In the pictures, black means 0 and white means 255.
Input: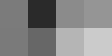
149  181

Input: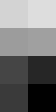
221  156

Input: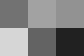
146  99

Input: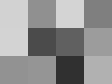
127  96  149

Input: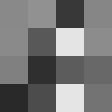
134  228  47  41

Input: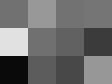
117  97  92

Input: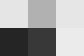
230  56
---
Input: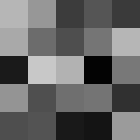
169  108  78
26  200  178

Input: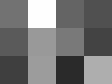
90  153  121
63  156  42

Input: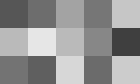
186  230  186
115  95  215

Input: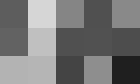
98  192  80
179  181  68

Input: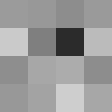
202  127  43
142  167  172

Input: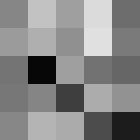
155  175  144
116  7  159

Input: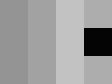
148  162  194
148  162  194

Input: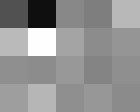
186  254  164
143  140  152
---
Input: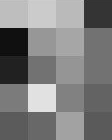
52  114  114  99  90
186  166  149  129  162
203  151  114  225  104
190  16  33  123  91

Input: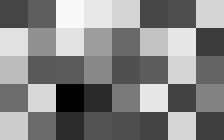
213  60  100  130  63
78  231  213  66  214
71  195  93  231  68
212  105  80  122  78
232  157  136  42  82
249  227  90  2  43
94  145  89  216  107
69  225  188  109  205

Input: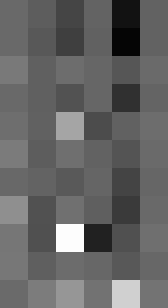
98  98  106  100  109  106  102  105  111  103  115
18  5  86  48  97  84  68  58  80  88  208
99  97  102  102  76  98  101  95  33  103  114
69  63  109  82  165  111  89  112  253  108  150
93  88  96  96  97  93  99  81  80  95  124
105  105  121  105  110  123  104  143  118  119  106

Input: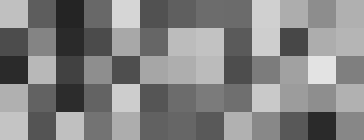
176  181  127  177  135
141  173  227  142  42
173  71  161  156  88
208  206  124  201  136
107  90  77  111  177
108  194  187  123  89
95  188  174  108  102
81  102  166  85  97
214  168  78  205  173
104  75  142  99  115
36  42  65  44  192
93  132  184  98  84
192  76  42  176  196

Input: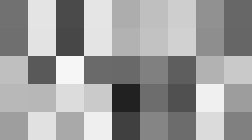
103  102  201  157  128
145  142  178  240  219
206  209  94  80  108
191  194  128  109  133
173  178  105  33  64
229  228  106  202  239
74  71  246  220  169
228  227  89  183  225
113  111  191  184  158

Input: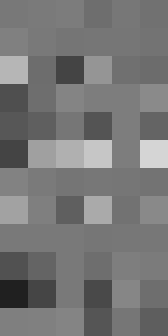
113  115  108  138  100  213  115  137  119  123  110  94
119  118  112  125  125  125  118  114  119  126  134  118
110  118  149  125  84  198  119  170  118  110  73  85
124  117  68  132  118  176  117  95  121  121  121  132
122  121  109  110  95  160  122  127  121  100  69  128
120  128  182  79  87  68  130  162  121  81  32  127

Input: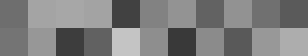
90  173
112  152
146  89
98  139
147  57
130  142
65  196
163  97
167  61
164  151
110  116
